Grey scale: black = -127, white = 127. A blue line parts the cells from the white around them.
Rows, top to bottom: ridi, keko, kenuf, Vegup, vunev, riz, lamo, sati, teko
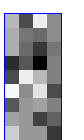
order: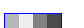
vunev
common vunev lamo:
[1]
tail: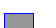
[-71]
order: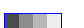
ridi
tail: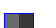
[-9]
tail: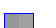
[1]
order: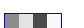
riz

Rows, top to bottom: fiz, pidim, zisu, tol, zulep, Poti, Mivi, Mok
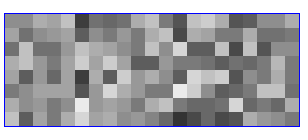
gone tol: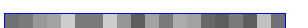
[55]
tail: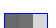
[-23  -5 -23  45]
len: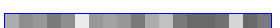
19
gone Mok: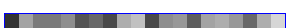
[4]
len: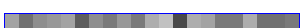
21
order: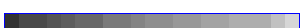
Mok
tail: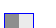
[ 24  35  24  -5  45  65  -5 -23 -23 -14  86 -23  -5 -23  45]

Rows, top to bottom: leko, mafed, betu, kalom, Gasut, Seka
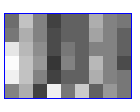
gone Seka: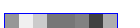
[-30]
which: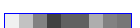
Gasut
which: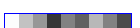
kalom
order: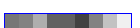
Gasut
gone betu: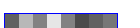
[13]
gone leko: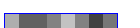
[-18]

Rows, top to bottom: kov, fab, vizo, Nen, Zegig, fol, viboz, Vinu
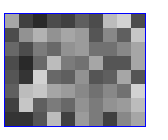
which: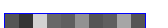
Zegig
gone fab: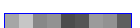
[50]
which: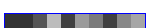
Vinu
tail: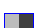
[ 27  -4 -63   8  38]
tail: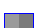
[-63   8  38]
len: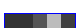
5

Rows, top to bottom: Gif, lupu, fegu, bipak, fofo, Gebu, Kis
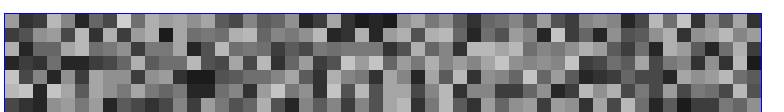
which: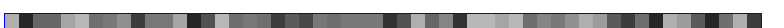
fegu
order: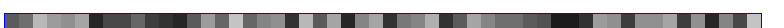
fofo
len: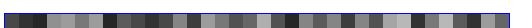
36
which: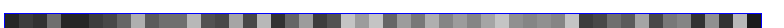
bipak

